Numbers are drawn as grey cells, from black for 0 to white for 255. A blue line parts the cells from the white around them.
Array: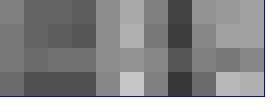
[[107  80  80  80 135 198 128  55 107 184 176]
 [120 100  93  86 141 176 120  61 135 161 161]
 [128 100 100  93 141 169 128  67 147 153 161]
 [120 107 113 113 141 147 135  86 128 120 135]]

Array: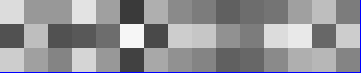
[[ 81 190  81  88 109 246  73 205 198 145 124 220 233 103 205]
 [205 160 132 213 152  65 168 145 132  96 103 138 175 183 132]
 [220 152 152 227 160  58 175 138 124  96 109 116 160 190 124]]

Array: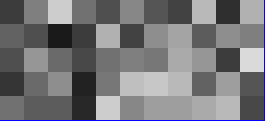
[[ 98  79  26  60 177  66 142 164  92 142 127]
 [113  92  92  40 205 135 158 158 170 185  72]
 [ 79 150 106  72 113 127 119 170 150  60 218]
 [ 53 106 142  34 119 191 199 185  98 158  85]
 [ 60 127 205 113  79 135  85  66 185  47 177]]

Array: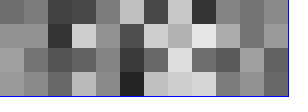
[[145 145  52 206 145  78 206 178 229 171 117 153]
 [111 124  66  72 124 192  72 199  52 131 117 138]
 [159 117  84  98 131  59 105 222 111  91 159  98]
 [153 138 105 186 138  37 192 206 214 124 145 105]]

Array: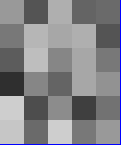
[[ 47 134 100 167 146]
 [ 92 190 134 167 120]
 [206  77 140  63 114]
 [120 182 167 175  84]
 [153  84 175 100 106]
 [198 106 206 120 153]]

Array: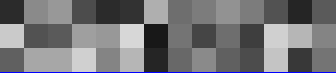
[[202  82  90 159 152 215  24 116  69 110  62 208 182 132]
 [ 43 138 152  76  43  50 175 110 124 146 124  82  37  90]
 [ 96 167 167 208 132 182  37 104 138  96  76 196  56 116]]
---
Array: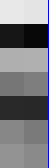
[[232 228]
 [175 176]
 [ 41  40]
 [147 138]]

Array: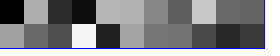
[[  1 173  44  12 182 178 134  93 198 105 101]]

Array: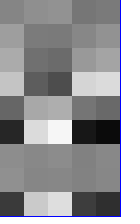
[[133 143 146 118 122]
 [171 112 107 153 164]
 [102 168 174 117 105]
 [141 136 140 129 136]
 [ 58 202 222  61  47]]

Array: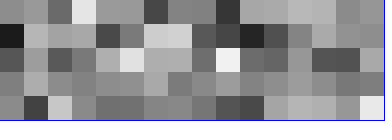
[[141 153 106 229 154 153  71 131 129  54 167 170 184 180 139 150]
 [ 86 157  89 121 175 225 174 175 110 241 108 101 151  84  82 169]
 [139  66 199 138 112 113 133 136 118  84  73 165 181 176 151 233]]

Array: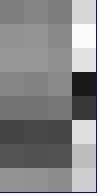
[[126 133 125 215]
 [150 151 144 226]
 [114 115 119  56]
 [ 84  81  82 189]]

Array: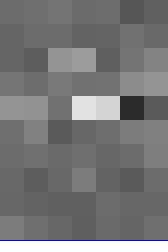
[[108 111 116 107 109  86  96]
 [101  93 148 156  95 116 131]
 [148 146 113 226 212  43  90]
 [108 112 106 111 103 108 126]
 [103  99  96  96 108 103 103]]
